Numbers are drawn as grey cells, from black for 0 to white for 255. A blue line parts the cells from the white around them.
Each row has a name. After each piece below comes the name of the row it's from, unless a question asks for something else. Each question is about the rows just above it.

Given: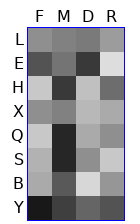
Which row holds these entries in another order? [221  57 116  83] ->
E
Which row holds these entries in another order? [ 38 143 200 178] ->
S
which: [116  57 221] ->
E
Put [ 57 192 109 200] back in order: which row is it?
H
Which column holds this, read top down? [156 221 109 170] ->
R
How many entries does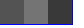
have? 3

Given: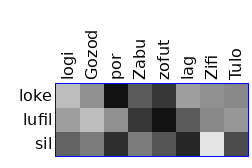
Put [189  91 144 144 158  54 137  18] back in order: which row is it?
loke
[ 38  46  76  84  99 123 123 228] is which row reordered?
sil
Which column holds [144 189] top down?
Gozod
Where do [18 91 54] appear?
loke
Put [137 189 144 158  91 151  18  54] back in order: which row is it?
lufil

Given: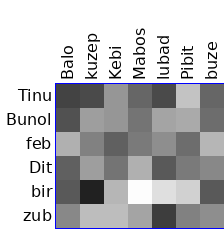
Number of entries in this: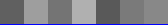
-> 7
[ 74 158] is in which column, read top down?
kuzep

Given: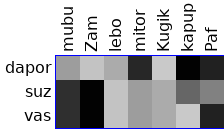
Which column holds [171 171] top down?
Kugik
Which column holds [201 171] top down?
Kugik
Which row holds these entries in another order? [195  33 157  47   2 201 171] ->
vas
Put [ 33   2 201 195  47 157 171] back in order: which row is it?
vas
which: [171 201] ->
vas

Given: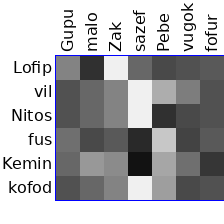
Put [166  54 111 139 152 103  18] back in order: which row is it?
Kemin
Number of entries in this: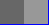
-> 2
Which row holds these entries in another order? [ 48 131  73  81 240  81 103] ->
Nitos
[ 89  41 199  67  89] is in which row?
fus
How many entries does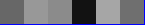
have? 6

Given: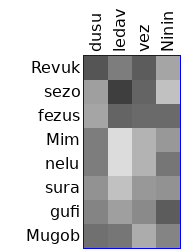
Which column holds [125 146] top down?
dusu
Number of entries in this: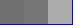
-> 3
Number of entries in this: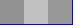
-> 3
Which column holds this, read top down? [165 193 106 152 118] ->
Ninin
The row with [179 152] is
Mim

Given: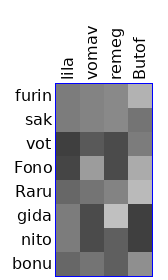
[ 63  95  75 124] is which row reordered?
nito
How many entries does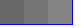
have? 3

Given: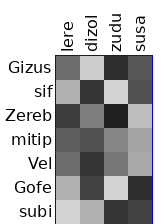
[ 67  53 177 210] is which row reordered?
subi
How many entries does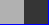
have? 2
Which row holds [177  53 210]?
sif
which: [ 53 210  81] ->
sif
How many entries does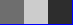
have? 3
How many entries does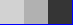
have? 3
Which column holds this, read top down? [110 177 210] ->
lere

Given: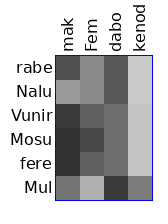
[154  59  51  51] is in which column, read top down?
mak
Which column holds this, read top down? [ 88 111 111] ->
dabo
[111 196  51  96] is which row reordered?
fere
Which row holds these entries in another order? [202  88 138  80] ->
rabe

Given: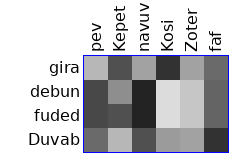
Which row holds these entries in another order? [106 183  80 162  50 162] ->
gira
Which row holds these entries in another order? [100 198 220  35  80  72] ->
fuded
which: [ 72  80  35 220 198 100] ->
fuded

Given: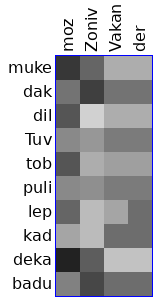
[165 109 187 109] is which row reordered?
kad
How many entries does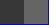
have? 2
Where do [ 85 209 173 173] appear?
dil
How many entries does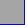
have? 1
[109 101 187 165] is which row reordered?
lep

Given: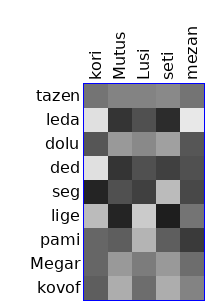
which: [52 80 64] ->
ded
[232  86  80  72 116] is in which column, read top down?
mezan
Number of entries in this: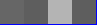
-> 4
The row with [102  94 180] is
pami

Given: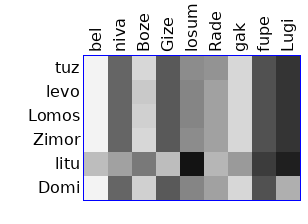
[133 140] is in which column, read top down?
losum
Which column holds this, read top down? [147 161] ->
Rade
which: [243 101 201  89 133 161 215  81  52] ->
levo
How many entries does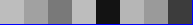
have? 8

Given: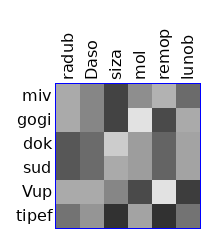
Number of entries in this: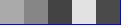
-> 5
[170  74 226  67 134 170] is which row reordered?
gogi

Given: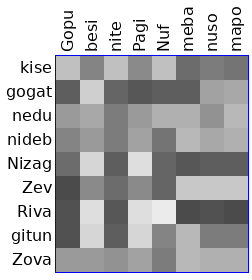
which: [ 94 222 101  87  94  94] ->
Nizag
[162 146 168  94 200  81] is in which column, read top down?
nuso
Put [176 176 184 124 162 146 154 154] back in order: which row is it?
Zova
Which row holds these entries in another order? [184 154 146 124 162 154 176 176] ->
Zova
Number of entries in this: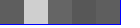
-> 5
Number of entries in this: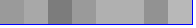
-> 8
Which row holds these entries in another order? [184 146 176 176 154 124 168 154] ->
nedu

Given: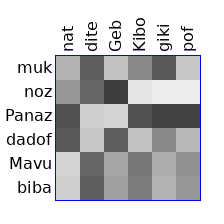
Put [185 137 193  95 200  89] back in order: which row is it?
dadof
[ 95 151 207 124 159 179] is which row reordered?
biba
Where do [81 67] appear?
Panaz
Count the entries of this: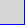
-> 1

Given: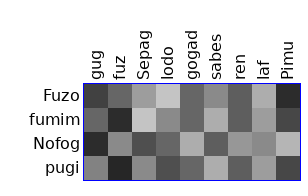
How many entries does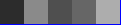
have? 5
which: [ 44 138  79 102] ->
Nofog
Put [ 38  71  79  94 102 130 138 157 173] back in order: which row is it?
pugi
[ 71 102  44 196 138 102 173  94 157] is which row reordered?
fumim
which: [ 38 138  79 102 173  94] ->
pugi

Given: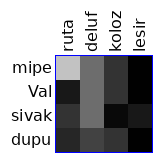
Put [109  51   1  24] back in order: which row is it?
Val
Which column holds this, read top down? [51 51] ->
koloz
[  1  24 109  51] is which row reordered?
Val
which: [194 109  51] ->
mipe
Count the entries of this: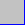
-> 1
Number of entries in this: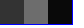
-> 3
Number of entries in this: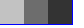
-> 3

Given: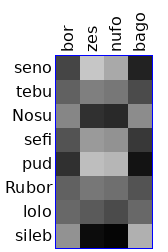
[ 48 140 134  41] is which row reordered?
Nosu
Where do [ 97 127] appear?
tebu
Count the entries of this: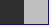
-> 2
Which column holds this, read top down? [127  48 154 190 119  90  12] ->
zes
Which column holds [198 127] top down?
zes
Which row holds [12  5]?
sileb

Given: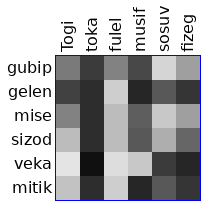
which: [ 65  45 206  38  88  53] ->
gelen
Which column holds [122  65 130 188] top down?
Togi
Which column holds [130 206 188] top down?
fulel
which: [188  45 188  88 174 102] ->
sizod
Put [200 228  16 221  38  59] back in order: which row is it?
veka

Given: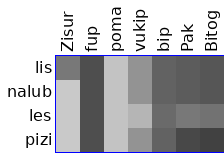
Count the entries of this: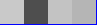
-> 4
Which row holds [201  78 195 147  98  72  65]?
pizi

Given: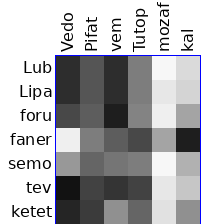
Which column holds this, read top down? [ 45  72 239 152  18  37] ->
Vedo
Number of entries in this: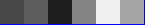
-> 6
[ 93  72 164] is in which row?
faner
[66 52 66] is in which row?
tev
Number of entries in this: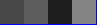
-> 4
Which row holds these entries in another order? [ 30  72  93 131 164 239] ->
foru

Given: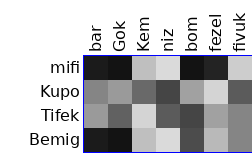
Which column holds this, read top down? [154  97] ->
Gok
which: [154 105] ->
Kupo
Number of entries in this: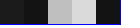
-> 5
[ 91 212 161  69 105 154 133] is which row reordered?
Kupo
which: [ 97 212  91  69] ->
Tifek

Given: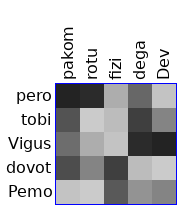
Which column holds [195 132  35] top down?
Dev
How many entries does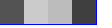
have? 4
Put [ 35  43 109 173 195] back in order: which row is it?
Vigus
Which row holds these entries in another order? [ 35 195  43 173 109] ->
Vigus
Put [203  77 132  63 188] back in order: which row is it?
dovot
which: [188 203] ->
dovot

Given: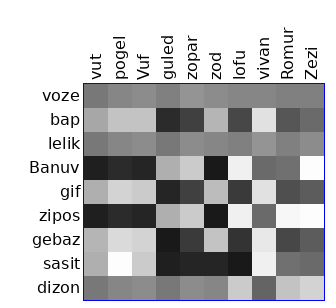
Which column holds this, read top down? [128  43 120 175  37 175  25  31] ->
guled
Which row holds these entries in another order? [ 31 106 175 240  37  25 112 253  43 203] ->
Banuv
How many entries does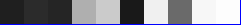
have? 10
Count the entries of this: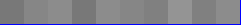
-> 10
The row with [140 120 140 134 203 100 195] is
dizon
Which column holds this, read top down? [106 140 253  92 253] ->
Zezi

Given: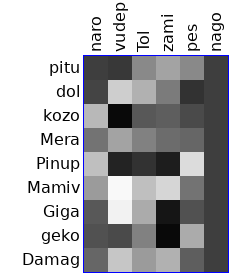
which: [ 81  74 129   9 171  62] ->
geko
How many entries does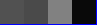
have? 4
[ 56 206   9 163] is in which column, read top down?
vudep

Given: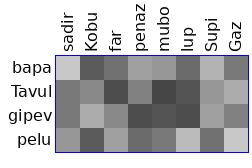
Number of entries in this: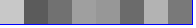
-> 8
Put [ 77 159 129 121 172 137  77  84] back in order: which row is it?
gipev
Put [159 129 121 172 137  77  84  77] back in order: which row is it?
gipev
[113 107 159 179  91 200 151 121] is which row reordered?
bapa
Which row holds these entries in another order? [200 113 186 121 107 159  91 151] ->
pelu
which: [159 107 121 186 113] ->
pelu
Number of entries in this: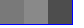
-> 3

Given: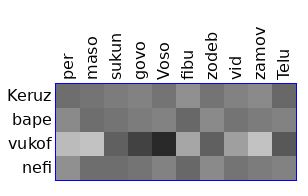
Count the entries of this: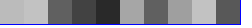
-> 10
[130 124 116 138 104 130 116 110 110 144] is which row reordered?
nefi
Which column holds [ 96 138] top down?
zodeb
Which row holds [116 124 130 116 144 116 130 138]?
Keruz

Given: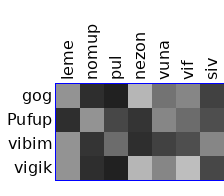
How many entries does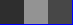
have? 3
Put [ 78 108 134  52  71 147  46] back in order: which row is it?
Pufup
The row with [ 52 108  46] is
vibim
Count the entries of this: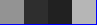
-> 4
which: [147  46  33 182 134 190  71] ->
vigik
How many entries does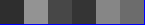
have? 6
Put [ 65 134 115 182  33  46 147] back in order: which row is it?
gog

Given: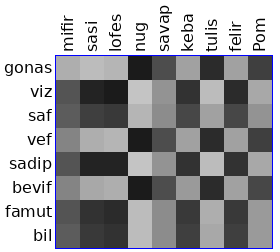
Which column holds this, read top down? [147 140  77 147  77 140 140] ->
savap
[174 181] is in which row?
vef

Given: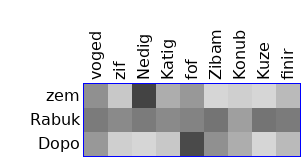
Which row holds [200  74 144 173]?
Dopo
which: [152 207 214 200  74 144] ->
Dopo
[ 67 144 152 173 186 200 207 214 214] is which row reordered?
zem
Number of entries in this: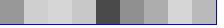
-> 9
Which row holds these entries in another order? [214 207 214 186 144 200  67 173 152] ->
zem
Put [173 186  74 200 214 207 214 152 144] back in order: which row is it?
Dopo
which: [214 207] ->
zem

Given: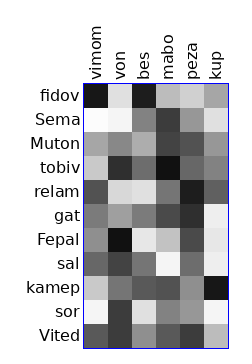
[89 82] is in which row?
kamep
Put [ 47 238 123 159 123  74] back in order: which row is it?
gat
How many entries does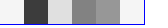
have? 6
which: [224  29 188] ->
fidov
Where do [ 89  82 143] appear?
kamep
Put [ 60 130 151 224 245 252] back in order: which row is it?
Sema

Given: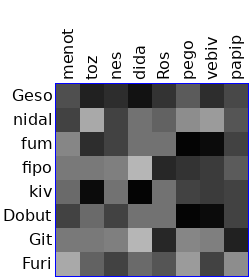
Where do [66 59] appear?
kiv
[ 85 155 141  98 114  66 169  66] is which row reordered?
nidal
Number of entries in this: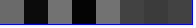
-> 8
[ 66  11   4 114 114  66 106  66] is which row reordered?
Dobut

